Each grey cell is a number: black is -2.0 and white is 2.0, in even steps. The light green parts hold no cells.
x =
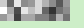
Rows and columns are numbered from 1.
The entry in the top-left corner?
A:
1.2
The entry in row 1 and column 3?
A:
1.6
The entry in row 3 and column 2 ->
1.0
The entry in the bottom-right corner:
-0.2
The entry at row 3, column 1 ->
0.4
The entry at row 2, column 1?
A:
2.0
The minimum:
-1.2
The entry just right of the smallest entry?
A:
-0.2

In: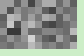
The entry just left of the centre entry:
0.9
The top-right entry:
-0.5
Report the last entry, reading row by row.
0.7
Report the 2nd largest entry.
1.1
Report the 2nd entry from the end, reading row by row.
-0.1
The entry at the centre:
0.3
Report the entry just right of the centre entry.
-0.7
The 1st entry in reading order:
0.5
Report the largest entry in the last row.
0.9
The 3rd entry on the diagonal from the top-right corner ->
-0.5
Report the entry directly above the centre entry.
-0.1
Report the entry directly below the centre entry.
-0.3
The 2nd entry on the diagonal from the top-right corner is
-0.3
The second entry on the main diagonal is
-0.7
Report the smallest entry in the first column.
-0.5
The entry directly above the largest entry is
-0.3
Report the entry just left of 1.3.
0.3
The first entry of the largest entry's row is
-0.3
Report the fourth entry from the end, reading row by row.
0.1
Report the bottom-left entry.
-0.1

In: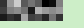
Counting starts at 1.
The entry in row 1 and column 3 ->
1.2
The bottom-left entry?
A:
-1.6
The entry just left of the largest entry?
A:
0.4
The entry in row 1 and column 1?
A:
-1.2
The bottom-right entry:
-1.2
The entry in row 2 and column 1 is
-1.0

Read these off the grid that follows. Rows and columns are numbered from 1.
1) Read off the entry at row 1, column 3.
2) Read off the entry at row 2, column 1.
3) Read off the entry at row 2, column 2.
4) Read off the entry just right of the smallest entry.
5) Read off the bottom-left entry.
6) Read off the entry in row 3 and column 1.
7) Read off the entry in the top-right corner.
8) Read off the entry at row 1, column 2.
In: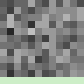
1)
-0.4
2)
-0.4
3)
-1.0
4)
0.4
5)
0.0
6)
-0.6
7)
-0.8
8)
-0.8

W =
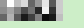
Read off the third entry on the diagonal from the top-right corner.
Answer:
-1.8
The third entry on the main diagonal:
-0.6
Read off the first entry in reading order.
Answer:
0.4
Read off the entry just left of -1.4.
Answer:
-0.2
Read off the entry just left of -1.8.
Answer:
0.0
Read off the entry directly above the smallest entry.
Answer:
1.8
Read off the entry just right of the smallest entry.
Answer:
-1.6
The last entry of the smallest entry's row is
1.0

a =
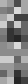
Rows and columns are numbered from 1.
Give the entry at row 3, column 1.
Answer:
0.6
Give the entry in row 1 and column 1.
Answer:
0.8
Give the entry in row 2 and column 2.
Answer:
-0.2
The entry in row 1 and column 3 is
-0.8
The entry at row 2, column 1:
0.0
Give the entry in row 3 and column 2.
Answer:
1.2
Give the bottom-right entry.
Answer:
-1.0
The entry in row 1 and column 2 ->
0.4
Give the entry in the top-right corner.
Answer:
0.6

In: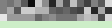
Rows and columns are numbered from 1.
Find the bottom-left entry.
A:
1.6
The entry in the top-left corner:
0.0
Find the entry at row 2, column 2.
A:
0.6
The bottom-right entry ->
1.4
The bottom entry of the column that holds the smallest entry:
0.4
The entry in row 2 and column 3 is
-0.6
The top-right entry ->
1.4
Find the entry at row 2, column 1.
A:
0.0

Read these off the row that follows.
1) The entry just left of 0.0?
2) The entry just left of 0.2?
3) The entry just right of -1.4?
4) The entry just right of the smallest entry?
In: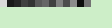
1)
-1.0
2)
-0.8
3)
-1.0
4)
-0.2
